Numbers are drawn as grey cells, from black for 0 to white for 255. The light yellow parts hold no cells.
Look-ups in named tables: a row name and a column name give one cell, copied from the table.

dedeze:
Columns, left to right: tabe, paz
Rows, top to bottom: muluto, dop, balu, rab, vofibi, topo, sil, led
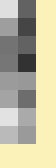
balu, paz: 98
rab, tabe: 118
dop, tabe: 158
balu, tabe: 115
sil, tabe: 226
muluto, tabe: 223
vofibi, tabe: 155
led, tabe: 186
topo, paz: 109
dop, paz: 69
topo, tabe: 164
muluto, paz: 98
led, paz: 154
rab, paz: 50
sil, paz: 170

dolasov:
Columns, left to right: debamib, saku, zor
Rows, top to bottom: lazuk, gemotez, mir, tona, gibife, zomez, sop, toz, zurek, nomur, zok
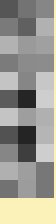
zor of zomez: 206
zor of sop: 176
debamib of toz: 82
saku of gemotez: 96
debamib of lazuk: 86
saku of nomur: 158
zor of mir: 160

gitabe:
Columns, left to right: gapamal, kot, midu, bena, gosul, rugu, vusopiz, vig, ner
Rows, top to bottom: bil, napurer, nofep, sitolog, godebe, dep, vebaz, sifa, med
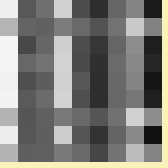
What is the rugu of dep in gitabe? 46
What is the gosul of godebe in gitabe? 87
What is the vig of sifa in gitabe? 137
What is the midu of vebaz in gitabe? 96
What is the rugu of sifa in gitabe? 51
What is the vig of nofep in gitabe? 141
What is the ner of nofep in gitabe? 30
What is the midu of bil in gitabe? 111
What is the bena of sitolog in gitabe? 210
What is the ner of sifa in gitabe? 18
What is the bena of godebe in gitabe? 208
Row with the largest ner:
vebaz

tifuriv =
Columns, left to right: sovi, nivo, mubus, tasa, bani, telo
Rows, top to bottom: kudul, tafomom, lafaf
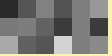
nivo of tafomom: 125
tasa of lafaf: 211
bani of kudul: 127
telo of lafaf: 138
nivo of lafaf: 97
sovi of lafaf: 170
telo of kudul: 152
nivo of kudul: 85
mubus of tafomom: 98
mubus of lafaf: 85
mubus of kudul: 129
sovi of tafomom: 121
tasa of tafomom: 59
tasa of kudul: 83
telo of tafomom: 59
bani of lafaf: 127

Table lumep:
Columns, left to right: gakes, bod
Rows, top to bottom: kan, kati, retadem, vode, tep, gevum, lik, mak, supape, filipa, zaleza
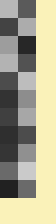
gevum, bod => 141
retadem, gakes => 157
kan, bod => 90
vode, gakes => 179
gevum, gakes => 51
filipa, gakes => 106
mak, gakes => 47
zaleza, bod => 106
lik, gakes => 64
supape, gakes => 53
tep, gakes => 76

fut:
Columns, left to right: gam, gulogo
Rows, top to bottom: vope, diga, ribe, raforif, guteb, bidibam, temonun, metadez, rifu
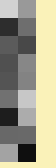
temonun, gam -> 29
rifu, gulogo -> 15
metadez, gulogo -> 105
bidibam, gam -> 113
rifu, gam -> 163
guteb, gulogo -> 131
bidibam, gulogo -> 199
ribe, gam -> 91
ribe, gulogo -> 72
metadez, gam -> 104
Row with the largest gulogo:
bidibam

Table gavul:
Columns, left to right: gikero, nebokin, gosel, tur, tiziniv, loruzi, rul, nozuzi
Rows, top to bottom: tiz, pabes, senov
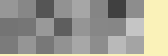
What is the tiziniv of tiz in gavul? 166
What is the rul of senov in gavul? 185
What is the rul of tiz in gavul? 64
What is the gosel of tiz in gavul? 85
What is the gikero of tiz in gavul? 151
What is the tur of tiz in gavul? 146
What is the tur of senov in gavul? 146
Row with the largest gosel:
pabes

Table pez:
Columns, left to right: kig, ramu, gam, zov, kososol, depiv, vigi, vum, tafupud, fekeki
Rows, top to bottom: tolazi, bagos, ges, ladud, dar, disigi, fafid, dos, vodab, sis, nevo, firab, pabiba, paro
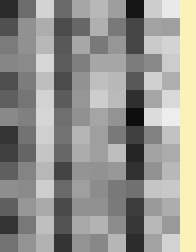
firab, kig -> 95
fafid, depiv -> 165
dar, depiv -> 191
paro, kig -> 114
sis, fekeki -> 184
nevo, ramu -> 138
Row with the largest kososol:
dos

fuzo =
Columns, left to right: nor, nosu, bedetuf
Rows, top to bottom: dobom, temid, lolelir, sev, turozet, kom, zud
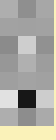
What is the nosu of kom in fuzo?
23
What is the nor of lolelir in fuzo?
139
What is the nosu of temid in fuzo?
161
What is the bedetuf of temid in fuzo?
162
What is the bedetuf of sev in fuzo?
157
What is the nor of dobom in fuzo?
174
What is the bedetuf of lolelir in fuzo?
145
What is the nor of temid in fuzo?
162
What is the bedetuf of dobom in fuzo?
167
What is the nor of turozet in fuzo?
159
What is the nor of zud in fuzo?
174
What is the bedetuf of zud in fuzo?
170
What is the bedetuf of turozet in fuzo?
161
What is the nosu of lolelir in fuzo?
206
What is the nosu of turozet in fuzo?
163
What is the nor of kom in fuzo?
225
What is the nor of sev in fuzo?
151
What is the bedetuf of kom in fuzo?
205
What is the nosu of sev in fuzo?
176
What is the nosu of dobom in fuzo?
143

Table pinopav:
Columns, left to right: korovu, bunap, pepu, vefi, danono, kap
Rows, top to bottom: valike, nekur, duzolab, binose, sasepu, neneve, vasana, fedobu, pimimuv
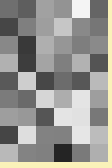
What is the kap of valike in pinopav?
101
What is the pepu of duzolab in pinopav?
175
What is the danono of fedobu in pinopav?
230
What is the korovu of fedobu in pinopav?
69
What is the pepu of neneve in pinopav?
214
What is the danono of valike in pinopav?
244
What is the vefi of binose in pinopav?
127
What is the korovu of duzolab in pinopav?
136
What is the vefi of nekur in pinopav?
198
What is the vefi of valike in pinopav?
147
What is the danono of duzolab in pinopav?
126
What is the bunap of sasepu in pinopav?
206
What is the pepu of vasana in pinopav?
85
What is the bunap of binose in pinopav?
61
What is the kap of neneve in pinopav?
158
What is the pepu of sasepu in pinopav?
71
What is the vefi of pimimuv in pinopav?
36
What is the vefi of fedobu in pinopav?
129
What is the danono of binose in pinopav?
178
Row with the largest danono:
valike

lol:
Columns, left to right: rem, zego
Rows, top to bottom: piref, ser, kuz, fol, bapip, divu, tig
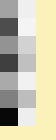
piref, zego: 239
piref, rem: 162
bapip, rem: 170
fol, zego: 192
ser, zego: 244
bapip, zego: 241
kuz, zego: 210
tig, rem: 8
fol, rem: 63
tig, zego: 238

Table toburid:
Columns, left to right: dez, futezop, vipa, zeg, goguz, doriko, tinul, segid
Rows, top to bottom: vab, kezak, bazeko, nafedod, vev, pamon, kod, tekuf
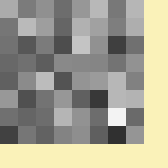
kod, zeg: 181
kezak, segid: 174
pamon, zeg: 151
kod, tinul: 243
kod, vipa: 109
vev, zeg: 83
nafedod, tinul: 115
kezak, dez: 118
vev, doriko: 155
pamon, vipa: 115
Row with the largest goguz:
bazeko

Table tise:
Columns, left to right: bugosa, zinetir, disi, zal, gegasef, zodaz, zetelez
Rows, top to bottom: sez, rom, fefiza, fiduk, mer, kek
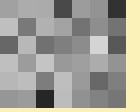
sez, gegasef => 156
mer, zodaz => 104
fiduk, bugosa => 191
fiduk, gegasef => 159
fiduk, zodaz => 172
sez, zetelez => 50
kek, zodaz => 130
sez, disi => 171
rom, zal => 163
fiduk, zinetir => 156
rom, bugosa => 191
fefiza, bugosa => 103
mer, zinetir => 189
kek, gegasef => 145
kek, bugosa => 150
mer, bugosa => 183
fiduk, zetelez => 147
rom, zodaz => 142
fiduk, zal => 153
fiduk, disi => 196
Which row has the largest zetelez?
fiduk

